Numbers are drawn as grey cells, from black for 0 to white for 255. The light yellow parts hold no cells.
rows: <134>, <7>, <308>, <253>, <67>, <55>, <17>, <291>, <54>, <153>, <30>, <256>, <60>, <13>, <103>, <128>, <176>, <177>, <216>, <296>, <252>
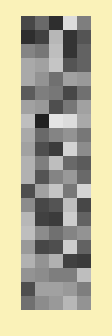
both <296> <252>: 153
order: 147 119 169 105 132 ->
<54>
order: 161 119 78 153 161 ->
<17>

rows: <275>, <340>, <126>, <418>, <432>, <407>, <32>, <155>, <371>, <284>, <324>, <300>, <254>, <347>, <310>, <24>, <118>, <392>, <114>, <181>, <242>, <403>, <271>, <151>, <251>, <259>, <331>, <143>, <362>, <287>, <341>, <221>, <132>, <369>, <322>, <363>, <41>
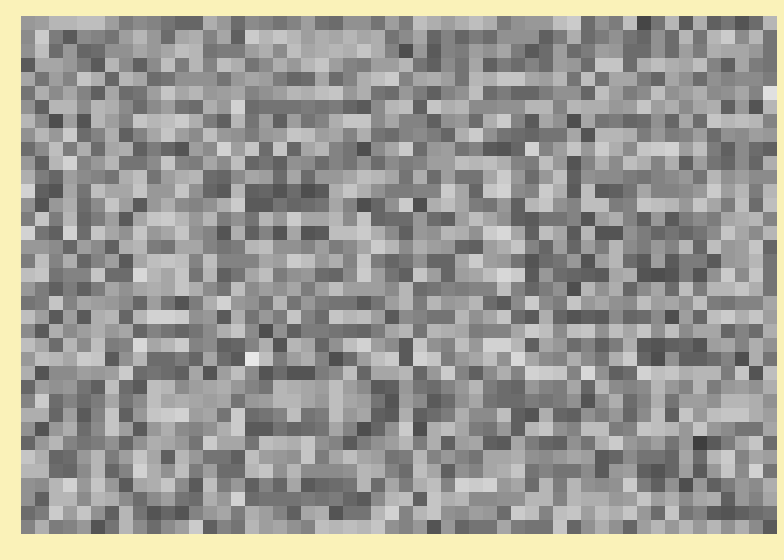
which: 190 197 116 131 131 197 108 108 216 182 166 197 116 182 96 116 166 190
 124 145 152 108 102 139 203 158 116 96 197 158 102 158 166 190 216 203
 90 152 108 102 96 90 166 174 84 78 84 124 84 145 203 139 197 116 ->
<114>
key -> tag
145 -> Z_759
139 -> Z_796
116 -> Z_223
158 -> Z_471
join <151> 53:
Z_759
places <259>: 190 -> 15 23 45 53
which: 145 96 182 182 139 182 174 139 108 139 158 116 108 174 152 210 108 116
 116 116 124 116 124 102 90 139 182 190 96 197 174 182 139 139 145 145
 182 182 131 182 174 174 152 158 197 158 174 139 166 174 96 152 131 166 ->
<322>
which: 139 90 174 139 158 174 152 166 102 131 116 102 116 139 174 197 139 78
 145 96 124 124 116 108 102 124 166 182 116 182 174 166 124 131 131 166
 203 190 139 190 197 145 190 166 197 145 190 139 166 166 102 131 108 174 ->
<271>
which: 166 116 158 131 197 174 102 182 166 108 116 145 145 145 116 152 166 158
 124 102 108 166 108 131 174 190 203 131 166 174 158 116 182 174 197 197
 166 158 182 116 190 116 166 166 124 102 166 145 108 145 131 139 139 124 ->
<432>
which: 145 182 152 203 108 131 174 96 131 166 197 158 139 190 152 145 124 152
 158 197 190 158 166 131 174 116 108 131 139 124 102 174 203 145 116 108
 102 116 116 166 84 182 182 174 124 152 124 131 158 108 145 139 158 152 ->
<371>

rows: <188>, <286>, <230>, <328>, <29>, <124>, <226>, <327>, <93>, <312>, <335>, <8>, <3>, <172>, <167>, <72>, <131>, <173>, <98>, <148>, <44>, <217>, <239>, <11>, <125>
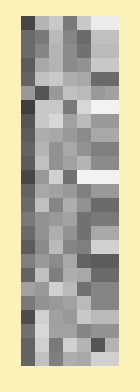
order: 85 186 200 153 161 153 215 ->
<327>
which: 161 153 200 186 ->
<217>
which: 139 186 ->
<131>
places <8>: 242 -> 4 5 6
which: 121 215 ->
<226>
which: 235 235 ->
<188>
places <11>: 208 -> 1 3

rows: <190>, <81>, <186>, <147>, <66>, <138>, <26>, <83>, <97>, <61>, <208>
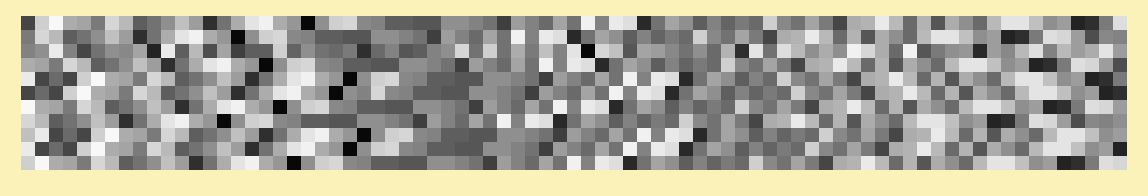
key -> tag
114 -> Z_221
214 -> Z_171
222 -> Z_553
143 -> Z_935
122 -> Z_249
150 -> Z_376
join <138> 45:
Z_553
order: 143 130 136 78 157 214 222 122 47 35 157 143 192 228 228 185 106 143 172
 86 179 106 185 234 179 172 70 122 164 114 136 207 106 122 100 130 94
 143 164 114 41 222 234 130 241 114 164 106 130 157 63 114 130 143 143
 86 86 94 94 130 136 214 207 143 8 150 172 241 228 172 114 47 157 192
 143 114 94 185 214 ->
<83>
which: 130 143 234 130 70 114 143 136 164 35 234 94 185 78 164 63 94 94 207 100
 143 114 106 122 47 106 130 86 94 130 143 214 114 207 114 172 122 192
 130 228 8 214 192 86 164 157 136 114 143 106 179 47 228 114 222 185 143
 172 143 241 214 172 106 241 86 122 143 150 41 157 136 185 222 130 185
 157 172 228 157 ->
<186>
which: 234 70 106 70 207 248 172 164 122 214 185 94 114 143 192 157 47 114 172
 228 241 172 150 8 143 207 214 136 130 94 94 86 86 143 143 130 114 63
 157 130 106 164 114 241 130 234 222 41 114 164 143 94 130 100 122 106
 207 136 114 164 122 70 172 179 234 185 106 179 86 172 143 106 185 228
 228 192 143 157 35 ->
<61>

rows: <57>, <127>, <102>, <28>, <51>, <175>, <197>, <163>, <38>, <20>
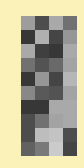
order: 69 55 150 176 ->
<127>
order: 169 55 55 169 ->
<197>
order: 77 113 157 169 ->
<57>
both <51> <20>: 69

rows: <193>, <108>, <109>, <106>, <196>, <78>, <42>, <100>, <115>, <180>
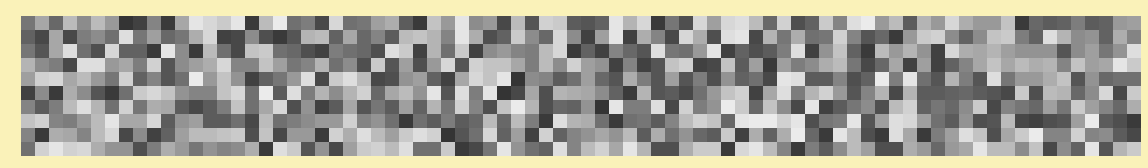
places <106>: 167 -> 7 35 62 68 70 77
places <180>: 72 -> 22 32 73

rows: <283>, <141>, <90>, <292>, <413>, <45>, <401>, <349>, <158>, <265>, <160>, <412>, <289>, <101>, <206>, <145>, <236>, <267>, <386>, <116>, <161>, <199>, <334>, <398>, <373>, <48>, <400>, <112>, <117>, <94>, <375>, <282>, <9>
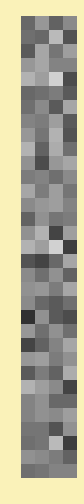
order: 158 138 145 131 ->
<117>
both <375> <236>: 62
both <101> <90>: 158
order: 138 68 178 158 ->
<400>
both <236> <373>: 158

